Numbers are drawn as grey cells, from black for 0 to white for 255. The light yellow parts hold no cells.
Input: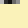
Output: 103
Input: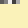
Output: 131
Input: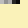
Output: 146
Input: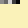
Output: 104
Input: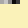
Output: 137
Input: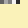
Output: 126
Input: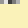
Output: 150
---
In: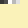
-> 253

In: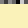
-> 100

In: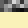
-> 82

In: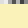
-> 82

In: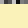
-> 197

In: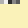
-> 47

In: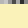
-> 74

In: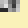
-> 144

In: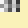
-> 121

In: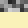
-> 82
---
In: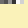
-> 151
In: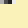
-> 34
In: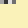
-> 225
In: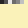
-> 232
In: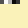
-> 182
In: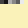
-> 176
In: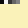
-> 54
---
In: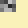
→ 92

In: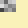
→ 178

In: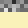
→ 125

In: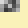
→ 215

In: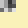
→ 196

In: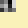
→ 92

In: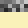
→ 121

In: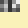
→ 77

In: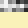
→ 189

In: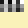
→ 22
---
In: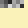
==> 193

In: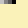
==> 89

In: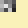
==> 198

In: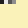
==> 86

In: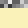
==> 162

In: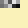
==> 42

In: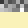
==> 251

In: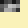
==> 123

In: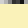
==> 19
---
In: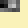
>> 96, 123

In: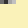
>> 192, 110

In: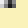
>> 139, 206

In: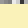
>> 178, 152

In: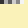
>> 244, 50

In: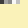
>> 192, 60
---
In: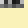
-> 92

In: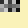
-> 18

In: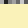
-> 90

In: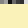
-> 220

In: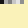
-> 144

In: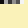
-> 244

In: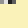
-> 93

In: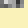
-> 148

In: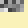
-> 172
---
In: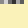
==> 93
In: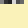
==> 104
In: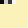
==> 245
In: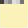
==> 117
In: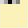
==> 128
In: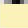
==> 181
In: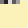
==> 160
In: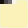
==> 244
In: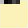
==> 46
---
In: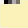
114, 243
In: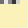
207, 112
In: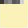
210, 57
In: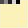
4, 74
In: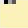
87, 235
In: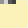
64, 147
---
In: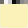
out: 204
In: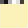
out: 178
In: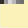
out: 216
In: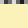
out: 115
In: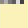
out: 121
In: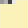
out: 66
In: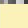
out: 99
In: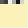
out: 240
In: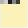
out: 31
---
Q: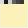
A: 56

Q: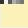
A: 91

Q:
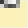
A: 75

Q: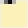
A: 105

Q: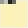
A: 101

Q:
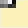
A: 46

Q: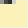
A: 72

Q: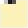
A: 84

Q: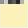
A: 67
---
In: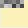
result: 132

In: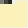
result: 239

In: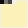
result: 240

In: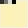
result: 3

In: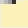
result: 49

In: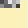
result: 171
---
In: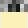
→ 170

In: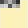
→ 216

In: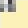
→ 190

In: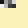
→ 186

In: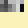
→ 72

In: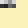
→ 36

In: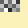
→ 71

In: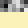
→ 11

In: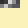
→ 202

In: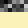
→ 106
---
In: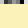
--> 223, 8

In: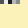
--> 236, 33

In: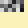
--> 224, 19

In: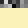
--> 218, 11

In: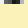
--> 240, 23

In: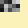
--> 210, 19

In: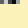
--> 206, 11

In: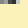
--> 199, 48

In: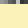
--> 192, 53
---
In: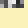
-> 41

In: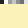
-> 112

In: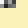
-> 161

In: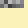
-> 173

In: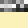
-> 141

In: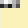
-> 182
